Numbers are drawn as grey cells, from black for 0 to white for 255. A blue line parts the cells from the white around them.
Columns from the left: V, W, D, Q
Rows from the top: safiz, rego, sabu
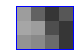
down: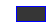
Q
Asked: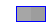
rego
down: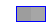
V
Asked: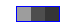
rego

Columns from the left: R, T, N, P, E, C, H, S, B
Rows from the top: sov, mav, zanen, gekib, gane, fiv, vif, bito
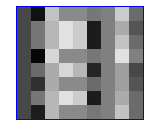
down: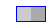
S
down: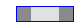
P
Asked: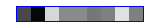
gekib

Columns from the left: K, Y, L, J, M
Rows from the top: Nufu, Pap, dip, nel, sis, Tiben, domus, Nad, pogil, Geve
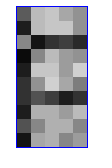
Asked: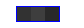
dip
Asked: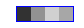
Tiben

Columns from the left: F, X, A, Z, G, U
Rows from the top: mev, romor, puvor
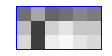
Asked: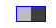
romor
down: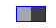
X
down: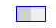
A
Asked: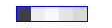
puvor
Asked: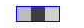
romor
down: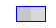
U
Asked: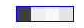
puvor

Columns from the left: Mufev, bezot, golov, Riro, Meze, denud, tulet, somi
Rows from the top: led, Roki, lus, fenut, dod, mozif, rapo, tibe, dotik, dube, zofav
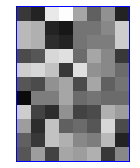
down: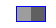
Mufev
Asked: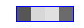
fenut
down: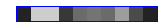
somi
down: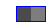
bezot
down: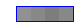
tulet

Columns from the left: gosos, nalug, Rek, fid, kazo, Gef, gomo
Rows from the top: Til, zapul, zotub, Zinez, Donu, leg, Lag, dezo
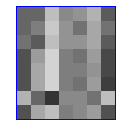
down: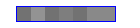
kazo
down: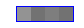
kazo
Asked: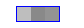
Til
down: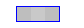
Rek
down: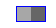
nalug

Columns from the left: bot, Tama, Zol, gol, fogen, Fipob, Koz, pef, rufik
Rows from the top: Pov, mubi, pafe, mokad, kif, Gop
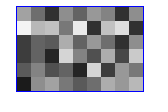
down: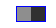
rufik
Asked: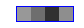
pafe
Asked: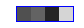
kif
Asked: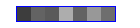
pafe
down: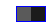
bot
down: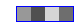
Fipob
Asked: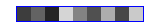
mokad

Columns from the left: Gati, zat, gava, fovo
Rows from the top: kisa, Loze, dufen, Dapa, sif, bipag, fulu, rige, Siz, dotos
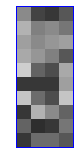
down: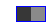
gava
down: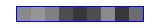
gava
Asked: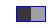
bipag
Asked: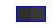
Siz

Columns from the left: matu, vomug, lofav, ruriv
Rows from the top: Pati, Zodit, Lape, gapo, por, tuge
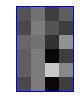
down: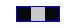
lofav
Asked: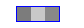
por

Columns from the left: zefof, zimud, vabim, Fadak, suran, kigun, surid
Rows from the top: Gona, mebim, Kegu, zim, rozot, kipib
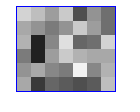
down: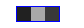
zimud
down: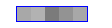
zefof
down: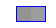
kigun
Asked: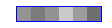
mebim
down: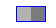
zefof
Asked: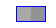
mebim

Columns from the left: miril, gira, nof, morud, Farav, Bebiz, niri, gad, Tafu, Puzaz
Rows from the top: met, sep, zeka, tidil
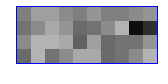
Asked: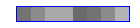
tidil
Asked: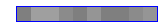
met
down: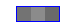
miril
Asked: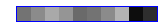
sep
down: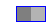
gad
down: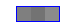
miril
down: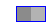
gira

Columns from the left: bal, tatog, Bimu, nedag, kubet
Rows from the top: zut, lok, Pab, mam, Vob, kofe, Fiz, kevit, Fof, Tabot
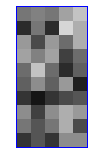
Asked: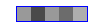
Pab
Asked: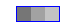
zut
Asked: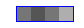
Fof
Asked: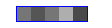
Fof
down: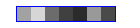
nedag

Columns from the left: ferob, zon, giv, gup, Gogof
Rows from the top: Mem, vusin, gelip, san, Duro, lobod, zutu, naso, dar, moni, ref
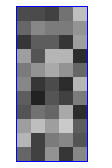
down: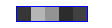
gup
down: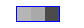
giv

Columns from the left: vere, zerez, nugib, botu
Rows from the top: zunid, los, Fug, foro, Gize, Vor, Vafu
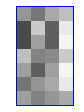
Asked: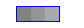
Vafu
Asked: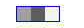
Fug

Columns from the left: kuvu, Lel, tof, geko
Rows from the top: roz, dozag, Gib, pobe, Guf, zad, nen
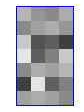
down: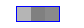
geko
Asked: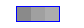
dozag
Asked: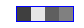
zad
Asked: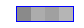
Guf
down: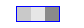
kuvu

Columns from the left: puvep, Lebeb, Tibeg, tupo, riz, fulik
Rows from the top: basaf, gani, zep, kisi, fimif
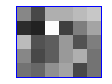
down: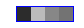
puvep
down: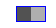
riz
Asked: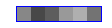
kisi
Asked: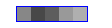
kisi

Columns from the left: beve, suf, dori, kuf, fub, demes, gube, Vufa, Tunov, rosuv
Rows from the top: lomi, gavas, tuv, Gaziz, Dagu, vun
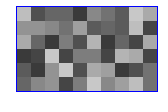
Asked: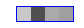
Dagu
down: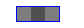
fub
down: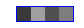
fub
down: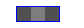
fub
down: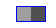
fub
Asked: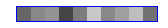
vun

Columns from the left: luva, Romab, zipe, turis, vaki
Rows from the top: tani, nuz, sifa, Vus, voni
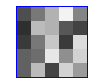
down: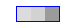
vaki
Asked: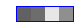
Vus
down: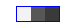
turis

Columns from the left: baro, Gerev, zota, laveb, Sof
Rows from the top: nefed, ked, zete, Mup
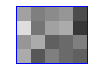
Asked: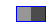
nefed
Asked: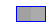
ked
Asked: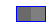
zete

